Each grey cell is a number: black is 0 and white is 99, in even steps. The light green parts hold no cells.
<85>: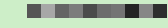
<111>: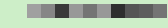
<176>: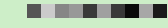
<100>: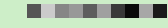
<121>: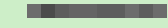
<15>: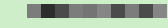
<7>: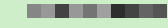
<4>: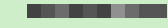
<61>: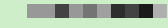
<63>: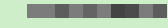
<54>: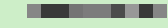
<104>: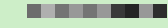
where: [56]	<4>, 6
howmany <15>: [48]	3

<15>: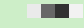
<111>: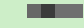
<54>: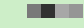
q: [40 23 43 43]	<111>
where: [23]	<111>, 1
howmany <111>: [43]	2
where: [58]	<54>, 3
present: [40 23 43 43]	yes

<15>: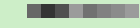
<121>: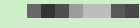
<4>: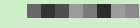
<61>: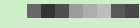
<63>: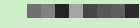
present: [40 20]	yes
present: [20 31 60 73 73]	yes

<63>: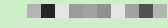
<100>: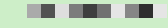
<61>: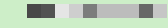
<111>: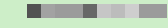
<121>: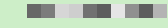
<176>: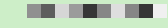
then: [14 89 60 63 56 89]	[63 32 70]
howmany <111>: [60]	4
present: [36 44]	no
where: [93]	<176>, 9
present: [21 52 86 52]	yes

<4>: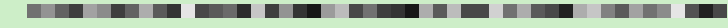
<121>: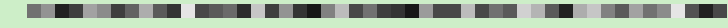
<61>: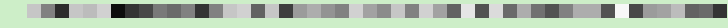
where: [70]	<121>, 36
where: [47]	<61>, 9
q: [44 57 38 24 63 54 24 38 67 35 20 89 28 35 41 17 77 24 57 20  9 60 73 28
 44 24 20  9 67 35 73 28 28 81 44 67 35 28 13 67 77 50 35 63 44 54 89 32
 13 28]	<4>
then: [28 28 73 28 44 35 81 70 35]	[13 67 77]
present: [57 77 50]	no

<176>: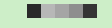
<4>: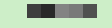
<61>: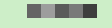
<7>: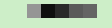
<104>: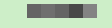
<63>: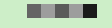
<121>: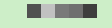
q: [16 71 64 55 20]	<176>
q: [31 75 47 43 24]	<121>
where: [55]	<176>, 3
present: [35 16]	no
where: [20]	<176>, 4
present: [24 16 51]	yes

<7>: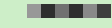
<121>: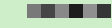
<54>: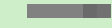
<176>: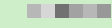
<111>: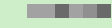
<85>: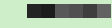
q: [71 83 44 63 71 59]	<176>
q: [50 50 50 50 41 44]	<54>
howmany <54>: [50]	4
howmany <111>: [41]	2
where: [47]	<121>, 0

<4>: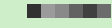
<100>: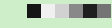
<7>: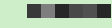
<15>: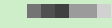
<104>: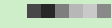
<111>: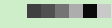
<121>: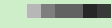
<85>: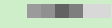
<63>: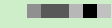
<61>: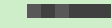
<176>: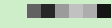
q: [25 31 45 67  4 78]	<111>
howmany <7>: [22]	1
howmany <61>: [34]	2
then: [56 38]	[49 84 84]
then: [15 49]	[71 78 53]
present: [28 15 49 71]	yes

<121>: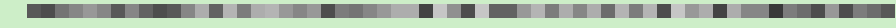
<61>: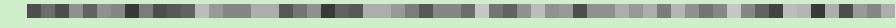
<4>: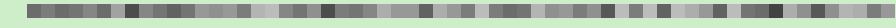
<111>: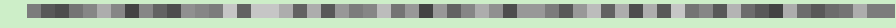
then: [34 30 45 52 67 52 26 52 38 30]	[56 52 48]
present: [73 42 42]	no
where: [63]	<4>, 6

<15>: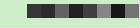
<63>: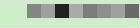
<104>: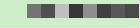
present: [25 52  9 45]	yes
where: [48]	<63>, 4
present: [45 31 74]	yes

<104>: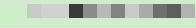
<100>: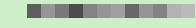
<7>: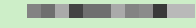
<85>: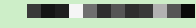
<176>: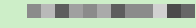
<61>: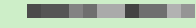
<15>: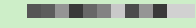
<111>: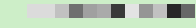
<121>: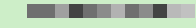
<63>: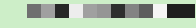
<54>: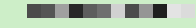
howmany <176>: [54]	4
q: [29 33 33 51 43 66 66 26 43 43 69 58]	<61>
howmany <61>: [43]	3

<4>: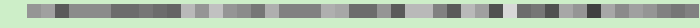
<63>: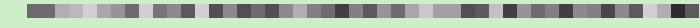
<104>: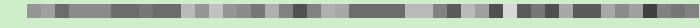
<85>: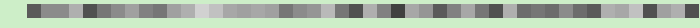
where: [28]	<63>, 41
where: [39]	<4>, 10
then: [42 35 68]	[65 75 31]

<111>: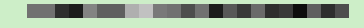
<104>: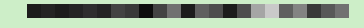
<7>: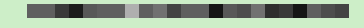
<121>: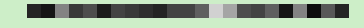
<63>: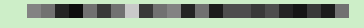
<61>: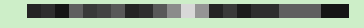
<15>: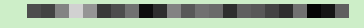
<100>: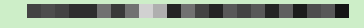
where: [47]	<111>, 9
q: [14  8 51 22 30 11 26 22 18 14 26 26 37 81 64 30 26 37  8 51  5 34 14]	<121>
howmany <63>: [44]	6
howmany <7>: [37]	8

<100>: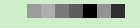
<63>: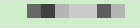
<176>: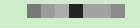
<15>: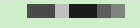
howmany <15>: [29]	2
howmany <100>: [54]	0
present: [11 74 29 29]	no
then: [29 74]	[11 11 36]
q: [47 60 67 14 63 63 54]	<176>
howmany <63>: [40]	1

